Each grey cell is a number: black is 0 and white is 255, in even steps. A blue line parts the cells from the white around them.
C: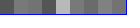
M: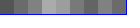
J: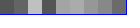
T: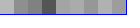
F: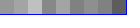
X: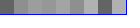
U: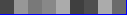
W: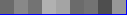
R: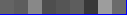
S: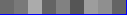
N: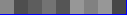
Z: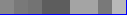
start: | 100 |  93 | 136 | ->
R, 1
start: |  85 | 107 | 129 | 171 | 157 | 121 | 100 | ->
M, 1
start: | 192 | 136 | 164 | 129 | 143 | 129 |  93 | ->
F, 3
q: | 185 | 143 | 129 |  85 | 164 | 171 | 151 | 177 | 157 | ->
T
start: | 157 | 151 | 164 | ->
X, 3
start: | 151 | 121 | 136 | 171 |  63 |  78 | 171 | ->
U, 2

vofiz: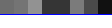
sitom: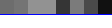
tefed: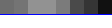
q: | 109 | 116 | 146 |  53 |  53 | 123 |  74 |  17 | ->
vofiz
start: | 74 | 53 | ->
tefed, 6

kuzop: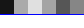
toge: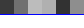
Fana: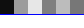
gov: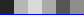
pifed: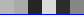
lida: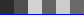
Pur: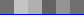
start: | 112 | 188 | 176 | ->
toge, 2
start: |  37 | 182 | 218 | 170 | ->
gov, 1
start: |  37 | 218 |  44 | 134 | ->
pifed, 3
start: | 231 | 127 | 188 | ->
Fana, 3
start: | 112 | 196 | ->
Pur, 1
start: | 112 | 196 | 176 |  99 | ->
Pur, 1

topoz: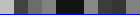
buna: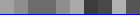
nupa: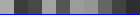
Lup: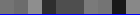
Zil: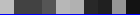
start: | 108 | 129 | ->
topoz, 3
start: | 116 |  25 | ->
Lup, 8
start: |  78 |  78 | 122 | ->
Lup, 5
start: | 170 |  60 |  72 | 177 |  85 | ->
buna, 6
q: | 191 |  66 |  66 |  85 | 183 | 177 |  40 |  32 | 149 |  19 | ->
Zil
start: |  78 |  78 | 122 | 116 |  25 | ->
Lup, 5
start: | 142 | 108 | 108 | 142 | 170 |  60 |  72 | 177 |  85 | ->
buna, 2

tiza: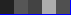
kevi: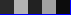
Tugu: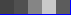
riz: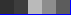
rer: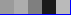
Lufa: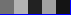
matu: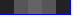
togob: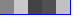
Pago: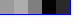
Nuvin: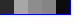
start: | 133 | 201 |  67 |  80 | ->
togob, 1
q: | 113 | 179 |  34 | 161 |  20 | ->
Lufa
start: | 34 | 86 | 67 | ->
tiza, 1
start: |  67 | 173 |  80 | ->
tiza, 3
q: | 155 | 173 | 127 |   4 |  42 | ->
Pago
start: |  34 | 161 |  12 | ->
kevi, 3
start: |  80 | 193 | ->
togob, 4

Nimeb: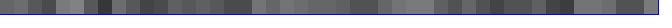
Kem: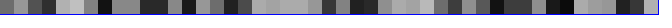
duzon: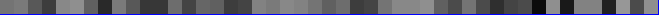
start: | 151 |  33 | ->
Kem, 44
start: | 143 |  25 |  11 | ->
Kem, 39
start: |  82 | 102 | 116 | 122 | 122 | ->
Nimeb, 27
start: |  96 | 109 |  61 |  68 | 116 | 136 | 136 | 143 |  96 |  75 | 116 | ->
duzon, 24
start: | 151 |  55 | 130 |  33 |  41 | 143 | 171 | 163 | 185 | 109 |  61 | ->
Kem, 23
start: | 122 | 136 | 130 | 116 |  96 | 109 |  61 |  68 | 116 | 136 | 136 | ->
duzon, 20
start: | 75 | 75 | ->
Nimeb, 17

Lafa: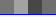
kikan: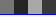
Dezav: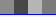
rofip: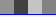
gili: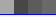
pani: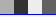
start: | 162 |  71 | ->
Lafa, 2
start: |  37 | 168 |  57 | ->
kikan, 2

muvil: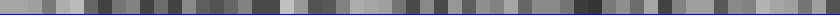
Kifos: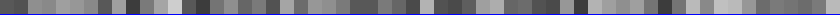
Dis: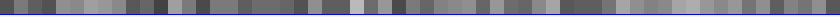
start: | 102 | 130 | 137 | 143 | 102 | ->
Dis, 31
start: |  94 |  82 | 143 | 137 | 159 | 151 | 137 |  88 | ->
Dis, 3
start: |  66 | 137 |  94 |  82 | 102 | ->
muvil, 13

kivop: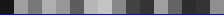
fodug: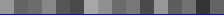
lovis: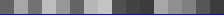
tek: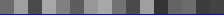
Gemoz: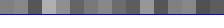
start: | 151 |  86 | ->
Gemoz, 11
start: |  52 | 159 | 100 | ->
kivop, 11
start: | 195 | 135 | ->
kivop, 8

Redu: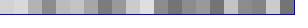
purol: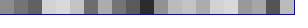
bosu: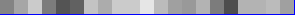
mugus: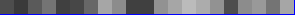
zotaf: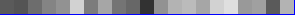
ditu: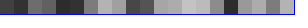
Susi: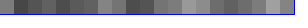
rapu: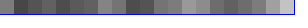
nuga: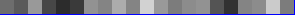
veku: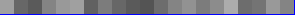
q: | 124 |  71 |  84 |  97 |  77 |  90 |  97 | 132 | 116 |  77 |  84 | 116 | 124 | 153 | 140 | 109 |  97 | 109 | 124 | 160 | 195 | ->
rapu
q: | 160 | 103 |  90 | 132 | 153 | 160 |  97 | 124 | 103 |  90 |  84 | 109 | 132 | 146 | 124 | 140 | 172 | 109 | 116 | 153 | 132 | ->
veku
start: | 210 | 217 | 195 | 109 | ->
purol, 4
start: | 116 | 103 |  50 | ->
zotaf, 9

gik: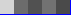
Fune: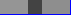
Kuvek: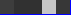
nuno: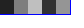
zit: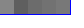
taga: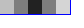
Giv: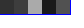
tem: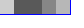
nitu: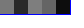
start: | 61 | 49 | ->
Kuvek, 1
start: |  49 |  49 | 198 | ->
Kuvek, 2
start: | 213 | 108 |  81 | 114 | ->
gik, 1
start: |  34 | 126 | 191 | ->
nuno, 1
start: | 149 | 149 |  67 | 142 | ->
Fune, 1
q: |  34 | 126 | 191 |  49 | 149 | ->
nuno
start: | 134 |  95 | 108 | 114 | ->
zit, 1

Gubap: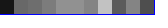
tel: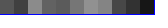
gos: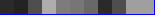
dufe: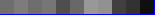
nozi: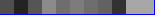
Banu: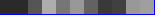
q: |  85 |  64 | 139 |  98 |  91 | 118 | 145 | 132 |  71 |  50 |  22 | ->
tel
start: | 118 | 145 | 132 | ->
tel, 6
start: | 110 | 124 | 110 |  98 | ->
nozi, 5
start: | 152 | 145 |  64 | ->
dufe, 7
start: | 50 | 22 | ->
tel, 10
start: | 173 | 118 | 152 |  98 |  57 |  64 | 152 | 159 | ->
Banu, 4
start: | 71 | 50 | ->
tel, 9

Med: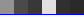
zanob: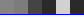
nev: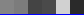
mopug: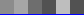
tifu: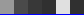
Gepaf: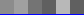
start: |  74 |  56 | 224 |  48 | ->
Med, 2
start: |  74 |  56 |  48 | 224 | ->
tifu, 2

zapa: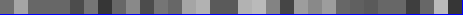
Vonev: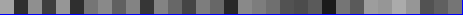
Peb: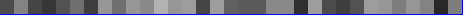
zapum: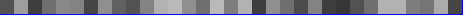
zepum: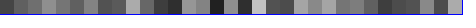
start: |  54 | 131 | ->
Vonev, 11
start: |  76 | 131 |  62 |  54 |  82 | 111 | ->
zapum, 22
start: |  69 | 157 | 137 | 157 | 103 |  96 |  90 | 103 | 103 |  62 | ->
zapa, 21
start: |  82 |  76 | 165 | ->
zepum, 20
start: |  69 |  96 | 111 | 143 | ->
zepum, 1

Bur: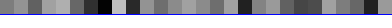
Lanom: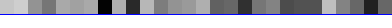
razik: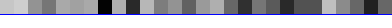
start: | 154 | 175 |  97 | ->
Lanom, 14
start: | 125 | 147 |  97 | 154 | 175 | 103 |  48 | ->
razik, 12
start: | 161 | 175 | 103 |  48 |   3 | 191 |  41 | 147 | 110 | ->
Bur, 4
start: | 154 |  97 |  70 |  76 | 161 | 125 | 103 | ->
Bur, 20
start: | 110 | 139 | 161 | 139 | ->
Bur, 12
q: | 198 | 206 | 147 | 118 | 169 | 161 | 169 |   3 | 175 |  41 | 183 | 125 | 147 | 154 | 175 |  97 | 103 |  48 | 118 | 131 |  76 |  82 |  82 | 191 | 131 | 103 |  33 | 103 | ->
Lanom

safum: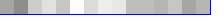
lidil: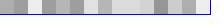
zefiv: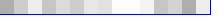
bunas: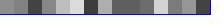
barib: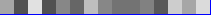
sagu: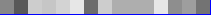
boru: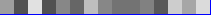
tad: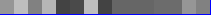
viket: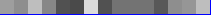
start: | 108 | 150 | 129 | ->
tad, 13
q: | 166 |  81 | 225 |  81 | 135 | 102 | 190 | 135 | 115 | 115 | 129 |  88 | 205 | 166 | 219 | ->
barib
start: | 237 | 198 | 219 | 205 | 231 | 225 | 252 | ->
zefiv, 3

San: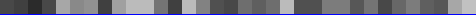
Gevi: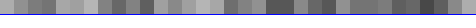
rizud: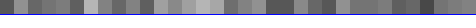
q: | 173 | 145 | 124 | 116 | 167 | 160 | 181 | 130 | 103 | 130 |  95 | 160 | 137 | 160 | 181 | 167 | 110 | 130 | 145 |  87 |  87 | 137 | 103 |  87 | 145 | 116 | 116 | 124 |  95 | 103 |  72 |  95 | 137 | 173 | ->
Gevi
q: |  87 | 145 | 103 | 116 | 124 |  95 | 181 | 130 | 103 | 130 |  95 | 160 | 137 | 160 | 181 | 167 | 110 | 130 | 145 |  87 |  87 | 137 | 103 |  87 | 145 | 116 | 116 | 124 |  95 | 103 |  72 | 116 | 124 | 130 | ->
rizud
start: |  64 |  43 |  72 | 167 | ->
San, 2
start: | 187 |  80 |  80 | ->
San, 21

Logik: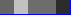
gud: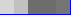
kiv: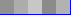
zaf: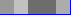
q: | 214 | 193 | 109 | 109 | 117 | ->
gud
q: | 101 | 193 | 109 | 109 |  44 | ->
Logik

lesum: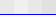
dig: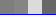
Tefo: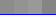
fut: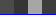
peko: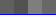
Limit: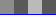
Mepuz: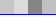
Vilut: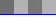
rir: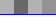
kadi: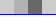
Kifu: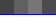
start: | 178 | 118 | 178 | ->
Vilut, 2
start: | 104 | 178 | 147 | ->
rir, 2
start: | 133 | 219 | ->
dig, 2
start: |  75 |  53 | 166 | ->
fut, 1

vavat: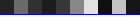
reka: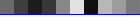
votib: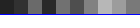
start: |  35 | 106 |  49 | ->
vavat, 1
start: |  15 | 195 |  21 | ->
vavat, 8
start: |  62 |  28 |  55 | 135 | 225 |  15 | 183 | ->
reka, 2
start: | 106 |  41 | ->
votib, 3
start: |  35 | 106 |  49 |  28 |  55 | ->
vavat, 1
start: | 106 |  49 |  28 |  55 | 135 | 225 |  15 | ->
vavat, 2
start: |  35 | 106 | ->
vavat, 1

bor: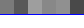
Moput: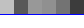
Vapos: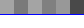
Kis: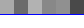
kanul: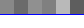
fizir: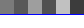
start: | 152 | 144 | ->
Moput, 3
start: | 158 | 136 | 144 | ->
bor, 3
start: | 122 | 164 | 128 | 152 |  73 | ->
Vapos, 2
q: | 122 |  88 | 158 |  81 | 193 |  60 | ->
fizir
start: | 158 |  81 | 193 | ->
fizir, 3
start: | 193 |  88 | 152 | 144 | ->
Moput, 1

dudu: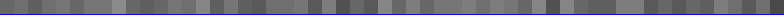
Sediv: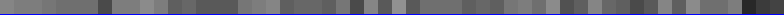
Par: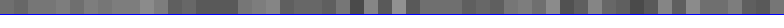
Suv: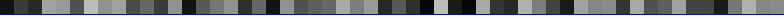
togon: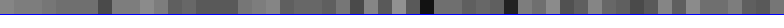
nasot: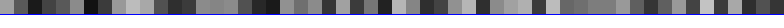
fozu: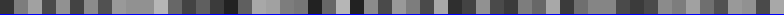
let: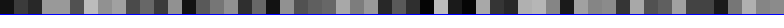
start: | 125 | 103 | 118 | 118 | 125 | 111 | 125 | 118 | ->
dudu, 30
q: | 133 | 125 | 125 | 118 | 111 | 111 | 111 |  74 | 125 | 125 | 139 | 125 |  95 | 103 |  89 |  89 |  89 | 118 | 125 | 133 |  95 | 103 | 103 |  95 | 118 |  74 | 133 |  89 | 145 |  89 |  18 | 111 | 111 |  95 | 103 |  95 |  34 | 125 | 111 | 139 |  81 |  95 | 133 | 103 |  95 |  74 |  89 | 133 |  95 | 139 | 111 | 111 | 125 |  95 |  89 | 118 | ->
togon
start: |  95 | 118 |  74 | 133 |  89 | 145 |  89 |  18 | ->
togon, 24

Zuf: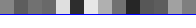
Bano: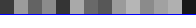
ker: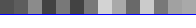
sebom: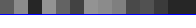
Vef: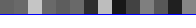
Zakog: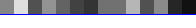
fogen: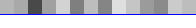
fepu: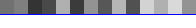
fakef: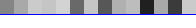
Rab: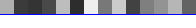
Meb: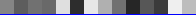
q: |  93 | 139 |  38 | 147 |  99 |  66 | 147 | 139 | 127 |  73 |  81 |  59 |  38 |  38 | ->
sebom
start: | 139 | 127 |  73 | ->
sebom, 8
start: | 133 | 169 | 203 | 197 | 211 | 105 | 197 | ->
fakef, 1
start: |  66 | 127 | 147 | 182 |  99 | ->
Rab, 10

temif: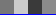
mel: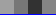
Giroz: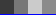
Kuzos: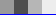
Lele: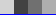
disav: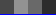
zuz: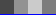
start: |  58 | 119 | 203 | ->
Giroz, 1
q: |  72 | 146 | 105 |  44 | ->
disav

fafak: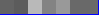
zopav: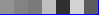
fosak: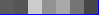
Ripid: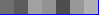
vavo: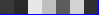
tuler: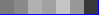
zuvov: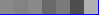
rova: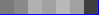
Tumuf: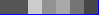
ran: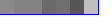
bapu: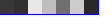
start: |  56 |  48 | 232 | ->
bapu, 1
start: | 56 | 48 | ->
bapu, 1
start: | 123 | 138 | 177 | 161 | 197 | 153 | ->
tuler, 1
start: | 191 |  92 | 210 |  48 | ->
vavo, 4

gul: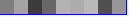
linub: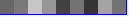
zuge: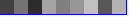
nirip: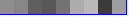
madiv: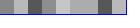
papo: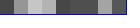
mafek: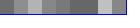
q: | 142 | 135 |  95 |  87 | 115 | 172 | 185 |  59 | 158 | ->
nirip
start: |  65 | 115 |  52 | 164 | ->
linub, 5

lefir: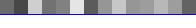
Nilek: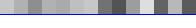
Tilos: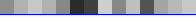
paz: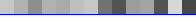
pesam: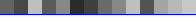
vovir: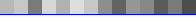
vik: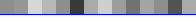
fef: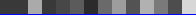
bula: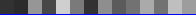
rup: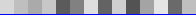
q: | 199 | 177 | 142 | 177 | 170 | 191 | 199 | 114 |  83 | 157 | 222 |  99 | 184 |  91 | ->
Nilek
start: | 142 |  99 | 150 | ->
vovir, 8
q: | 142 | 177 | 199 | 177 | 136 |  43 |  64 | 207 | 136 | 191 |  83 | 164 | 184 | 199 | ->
Tilos
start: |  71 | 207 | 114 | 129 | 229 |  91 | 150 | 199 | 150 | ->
lefir, 2
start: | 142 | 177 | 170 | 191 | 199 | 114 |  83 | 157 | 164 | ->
paz, 3
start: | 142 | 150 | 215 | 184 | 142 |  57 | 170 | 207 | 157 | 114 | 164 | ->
vik, 1

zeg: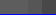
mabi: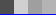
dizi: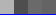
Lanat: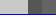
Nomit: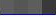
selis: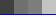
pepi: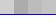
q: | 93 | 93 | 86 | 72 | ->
zeg
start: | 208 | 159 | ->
mabi, 2
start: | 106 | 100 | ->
dizi, 3
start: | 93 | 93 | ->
zeg, 1
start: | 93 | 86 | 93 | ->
Nomit, 1

